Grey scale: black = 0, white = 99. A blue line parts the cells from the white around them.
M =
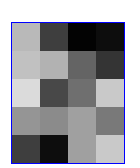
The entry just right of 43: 78
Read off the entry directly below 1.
39
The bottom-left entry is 24
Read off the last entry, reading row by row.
78
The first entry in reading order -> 72
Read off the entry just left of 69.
75

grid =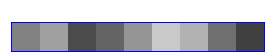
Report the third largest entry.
62
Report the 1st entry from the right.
25
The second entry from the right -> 43

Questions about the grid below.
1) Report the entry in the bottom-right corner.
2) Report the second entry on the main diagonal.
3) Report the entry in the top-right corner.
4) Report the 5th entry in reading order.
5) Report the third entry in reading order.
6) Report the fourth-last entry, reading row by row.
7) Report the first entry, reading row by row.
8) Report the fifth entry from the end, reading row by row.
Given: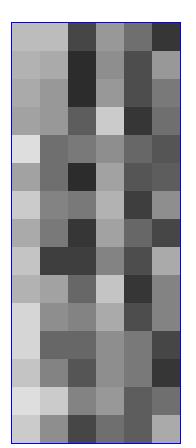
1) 66
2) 66
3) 21
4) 43
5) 27
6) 27
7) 73
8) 55

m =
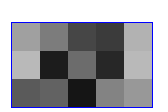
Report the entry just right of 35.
38
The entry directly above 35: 72
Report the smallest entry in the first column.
35
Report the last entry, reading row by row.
59

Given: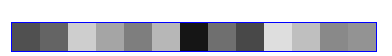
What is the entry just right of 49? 71
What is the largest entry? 86

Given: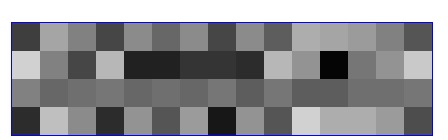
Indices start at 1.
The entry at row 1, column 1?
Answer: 24
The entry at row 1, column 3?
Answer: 50
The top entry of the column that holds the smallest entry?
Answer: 64
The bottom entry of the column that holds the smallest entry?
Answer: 67
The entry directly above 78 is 33
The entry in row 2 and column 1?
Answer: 81
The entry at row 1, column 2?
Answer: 64
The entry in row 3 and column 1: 50
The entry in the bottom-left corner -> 17
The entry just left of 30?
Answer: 60

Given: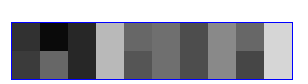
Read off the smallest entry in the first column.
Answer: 19
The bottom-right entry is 83
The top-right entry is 83
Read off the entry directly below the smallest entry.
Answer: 40
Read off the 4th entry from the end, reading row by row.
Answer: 30
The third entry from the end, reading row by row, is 53

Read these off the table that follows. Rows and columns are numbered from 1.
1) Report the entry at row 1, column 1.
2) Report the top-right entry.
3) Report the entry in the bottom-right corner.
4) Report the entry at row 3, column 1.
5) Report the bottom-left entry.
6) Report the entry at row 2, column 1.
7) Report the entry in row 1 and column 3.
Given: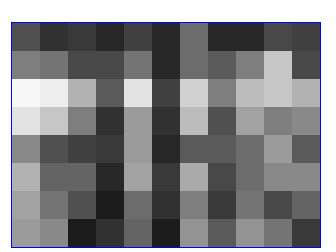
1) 31
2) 25
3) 22
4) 96
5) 60
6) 49
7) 22

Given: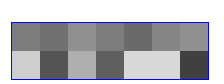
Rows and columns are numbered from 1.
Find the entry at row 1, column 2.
44
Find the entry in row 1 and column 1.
48
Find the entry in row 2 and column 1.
80
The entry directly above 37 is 48

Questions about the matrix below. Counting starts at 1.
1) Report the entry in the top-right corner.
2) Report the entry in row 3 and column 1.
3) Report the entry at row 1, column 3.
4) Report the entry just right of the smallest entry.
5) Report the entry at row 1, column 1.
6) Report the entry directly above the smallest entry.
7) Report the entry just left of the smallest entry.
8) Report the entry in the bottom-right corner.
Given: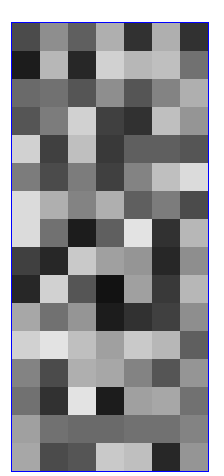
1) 19
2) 41
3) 37
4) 62
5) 29
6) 62
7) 33
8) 58

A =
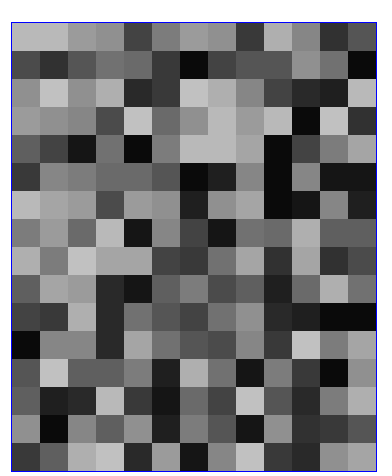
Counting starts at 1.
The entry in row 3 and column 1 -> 56
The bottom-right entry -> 64
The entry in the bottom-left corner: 22
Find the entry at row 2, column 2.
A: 19
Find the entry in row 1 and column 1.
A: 72
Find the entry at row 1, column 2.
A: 72
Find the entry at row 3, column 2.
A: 75
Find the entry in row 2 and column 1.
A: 29
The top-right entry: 33
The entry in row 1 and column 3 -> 60

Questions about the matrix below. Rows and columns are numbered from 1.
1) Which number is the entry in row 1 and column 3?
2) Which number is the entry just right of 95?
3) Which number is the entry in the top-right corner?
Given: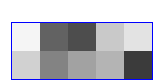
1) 30
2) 38
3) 88

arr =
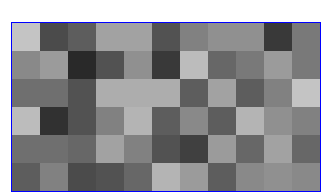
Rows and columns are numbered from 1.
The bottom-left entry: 36
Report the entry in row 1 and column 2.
29
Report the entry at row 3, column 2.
43
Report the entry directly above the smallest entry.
36
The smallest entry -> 16
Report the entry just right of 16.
32
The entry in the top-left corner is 76
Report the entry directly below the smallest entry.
32
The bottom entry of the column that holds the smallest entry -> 29
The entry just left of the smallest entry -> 60
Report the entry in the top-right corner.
47
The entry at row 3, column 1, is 43

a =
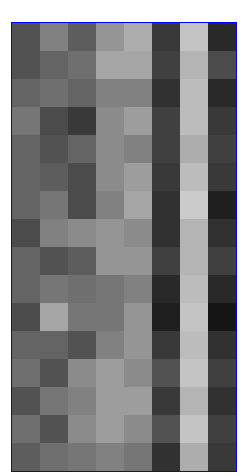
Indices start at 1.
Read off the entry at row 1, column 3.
36
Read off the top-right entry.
16
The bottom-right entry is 22
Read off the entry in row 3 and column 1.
39
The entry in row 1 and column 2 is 50
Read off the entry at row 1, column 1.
32
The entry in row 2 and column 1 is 32
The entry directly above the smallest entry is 16
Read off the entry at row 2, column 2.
39
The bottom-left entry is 36
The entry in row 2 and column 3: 43

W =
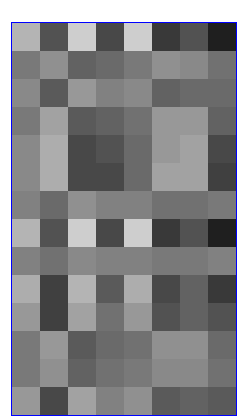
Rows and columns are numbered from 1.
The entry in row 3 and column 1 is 53
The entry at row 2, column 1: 47
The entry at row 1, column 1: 70
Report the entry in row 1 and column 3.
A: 80
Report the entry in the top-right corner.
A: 12
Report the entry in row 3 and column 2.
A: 35
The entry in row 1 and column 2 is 32
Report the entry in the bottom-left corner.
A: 59
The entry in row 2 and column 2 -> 56
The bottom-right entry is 35

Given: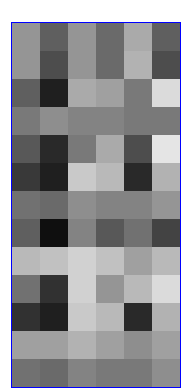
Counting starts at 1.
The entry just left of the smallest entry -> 37
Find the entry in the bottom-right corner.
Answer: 55
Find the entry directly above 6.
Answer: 41
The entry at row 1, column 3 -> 58
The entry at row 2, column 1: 58
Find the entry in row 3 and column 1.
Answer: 37
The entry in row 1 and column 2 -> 37
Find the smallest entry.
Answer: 6
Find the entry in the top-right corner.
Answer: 37
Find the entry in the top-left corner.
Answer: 58
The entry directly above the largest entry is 47
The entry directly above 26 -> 58
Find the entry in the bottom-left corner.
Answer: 44
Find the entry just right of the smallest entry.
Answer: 51

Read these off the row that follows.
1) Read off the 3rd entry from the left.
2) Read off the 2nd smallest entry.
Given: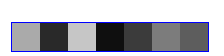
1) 77
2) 16
